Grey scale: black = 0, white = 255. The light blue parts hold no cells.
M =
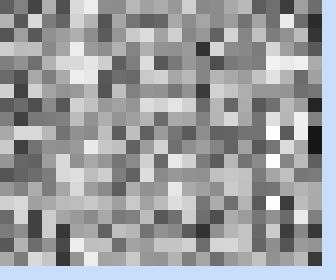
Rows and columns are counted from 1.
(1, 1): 96
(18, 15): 109
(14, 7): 158
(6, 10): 105
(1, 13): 152
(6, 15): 133
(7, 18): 174
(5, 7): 229
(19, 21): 160
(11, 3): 115
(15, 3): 160
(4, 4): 137
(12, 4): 158
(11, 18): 162
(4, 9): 177
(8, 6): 209
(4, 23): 88
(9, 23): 131
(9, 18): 167
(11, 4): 146
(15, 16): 172
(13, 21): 192
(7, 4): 164
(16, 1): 107
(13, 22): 119
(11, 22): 168
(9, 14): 166
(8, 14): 209
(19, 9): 166
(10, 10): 191
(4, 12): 146
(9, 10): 160
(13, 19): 124
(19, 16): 111
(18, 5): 72
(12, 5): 217
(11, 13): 112
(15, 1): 208
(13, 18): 194

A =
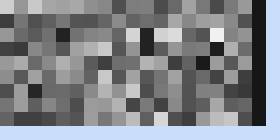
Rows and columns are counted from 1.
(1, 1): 205
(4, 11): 34
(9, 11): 95
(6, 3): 160
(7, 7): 138
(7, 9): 146
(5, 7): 91
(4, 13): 149
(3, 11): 34
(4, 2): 58
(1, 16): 74
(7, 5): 107
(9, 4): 73
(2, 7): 83
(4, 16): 30
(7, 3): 38
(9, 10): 187
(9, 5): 94
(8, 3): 94
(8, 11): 122
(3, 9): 100
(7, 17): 67
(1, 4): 166
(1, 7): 143
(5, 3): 105
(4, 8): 200
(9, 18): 78
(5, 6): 151
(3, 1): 151
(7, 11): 77
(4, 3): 136
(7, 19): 22
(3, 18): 147
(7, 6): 96
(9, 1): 99
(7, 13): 142

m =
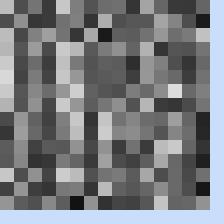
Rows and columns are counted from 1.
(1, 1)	188
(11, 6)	146
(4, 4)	75
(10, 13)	133
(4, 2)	85
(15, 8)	50
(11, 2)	140
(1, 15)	101
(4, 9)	144
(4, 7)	89
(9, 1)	74
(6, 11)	151
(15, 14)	103
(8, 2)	83
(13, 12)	77
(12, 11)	94
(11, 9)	60
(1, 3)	116
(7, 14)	105
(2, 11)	87
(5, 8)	95
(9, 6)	199
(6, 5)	198
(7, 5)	150
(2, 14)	78
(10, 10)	140
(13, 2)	78
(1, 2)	78
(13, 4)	68
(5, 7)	83
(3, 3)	129
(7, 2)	86
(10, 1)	54
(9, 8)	196
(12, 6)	101
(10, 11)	117

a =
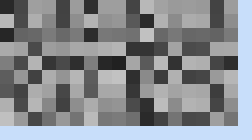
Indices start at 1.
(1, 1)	41
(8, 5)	65
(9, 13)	116
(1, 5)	66
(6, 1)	93
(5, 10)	166
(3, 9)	117
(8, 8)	144
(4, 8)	175
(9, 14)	73
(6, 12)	60
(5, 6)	46
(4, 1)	170
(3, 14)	103
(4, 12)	71
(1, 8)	158
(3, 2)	100
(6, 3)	65
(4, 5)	151
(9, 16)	159
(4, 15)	78
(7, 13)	163
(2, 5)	67
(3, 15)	105
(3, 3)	104
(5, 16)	69
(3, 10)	113
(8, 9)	148
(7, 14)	170
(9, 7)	186
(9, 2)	153
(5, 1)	126
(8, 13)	139
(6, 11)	138
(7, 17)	168
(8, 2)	74

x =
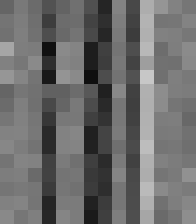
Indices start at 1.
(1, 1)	101
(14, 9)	118
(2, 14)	131
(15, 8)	60
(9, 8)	51
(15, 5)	123
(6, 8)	77
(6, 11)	199
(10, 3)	120
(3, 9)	122
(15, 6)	123
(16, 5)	133
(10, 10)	71
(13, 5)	116
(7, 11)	176
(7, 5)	97
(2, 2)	125
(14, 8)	46
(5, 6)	129
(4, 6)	132
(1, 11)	173
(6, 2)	133
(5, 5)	134
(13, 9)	133
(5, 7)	29
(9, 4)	55
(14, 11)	186
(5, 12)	113
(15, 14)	135
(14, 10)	75
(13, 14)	145
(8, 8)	41
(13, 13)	122
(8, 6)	121
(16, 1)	137
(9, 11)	177

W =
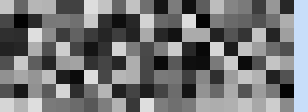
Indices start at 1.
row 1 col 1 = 197
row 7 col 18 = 84
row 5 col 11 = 71
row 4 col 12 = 126
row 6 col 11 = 70
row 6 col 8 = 71
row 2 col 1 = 71
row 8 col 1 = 214
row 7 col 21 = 3
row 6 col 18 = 197
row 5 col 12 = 9
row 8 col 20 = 205
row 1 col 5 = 65
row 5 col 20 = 196
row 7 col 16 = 105
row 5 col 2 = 200
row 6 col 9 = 182
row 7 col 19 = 156
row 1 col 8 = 195
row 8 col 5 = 119
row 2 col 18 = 100
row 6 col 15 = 135
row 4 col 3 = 175
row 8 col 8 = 126
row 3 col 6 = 98
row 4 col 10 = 124
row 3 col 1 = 47
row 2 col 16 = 125
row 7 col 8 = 181
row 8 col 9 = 179
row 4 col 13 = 204
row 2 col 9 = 14
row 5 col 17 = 203
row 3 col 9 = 62
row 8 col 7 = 88
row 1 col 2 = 102

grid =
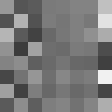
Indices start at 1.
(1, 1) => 152
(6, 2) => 115
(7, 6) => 105
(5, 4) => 106
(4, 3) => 162
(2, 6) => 128
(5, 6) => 104
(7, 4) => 104
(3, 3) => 66
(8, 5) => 132
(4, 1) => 146
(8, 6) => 114
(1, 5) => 124
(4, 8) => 77
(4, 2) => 60
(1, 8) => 192
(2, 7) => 120
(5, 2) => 141
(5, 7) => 102
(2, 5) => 118

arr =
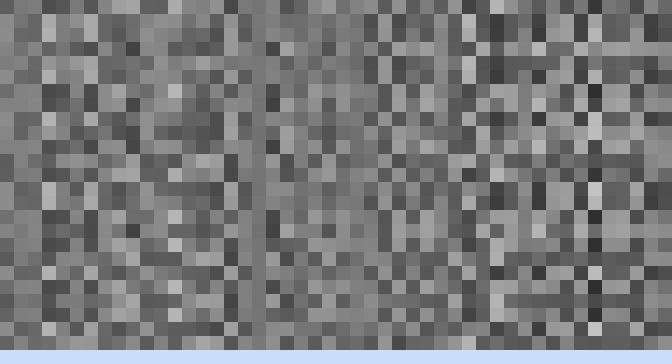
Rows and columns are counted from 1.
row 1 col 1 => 94
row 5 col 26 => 107
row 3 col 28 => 146
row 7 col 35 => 110
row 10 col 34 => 78
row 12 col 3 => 108
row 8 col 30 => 116
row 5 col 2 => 130
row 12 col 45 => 89
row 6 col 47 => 63
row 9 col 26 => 122
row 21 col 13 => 182
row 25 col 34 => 179
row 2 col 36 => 60
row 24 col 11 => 146
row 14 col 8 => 103
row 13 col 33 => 145
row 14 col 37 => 91
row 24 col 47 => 71
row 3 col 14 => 100
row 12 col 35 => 98
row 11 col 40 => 113
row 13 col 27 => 139
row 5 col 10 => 114
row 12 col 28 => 143
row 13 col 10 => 164
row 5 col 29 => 73
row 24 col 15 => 85
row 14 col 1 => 140
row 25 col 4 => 110
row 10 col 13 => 86
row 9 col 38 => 133
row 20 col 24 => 99
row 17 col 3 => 133
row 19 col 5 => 132
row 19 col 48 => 140
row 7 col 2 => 130
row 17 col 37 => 152
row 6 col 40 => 146

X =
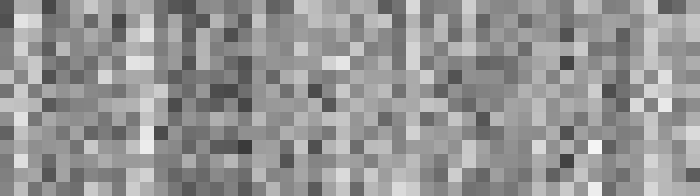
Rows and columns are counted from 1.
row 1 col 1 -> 87
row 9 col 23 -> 160
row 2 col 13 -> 166
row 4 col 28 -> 139
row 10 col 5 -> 118
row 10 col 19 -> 144
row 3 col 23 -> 149
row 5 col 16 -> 144
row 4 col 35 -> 155
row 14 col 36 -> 132
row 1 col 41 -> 124
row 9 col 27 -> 176
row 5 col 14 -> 83
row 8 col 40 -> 144
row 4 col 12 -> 125
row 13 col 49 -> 145
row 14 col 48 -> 184
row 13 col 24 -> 181
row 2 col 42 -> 136
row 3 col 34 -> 171
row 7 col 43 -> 205
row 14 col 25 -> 196
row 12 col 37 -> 142
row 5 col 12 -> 137
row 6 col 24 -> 125
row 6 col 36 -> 142
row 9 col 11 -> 194
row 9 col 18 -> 127
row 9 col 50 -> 174
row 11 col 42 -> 127
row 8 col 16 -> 93
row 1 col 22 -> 200
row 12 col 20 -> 162
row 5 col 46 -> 164
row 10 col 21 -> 174
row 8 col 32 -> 188
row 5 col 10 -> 227
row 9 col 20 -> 143
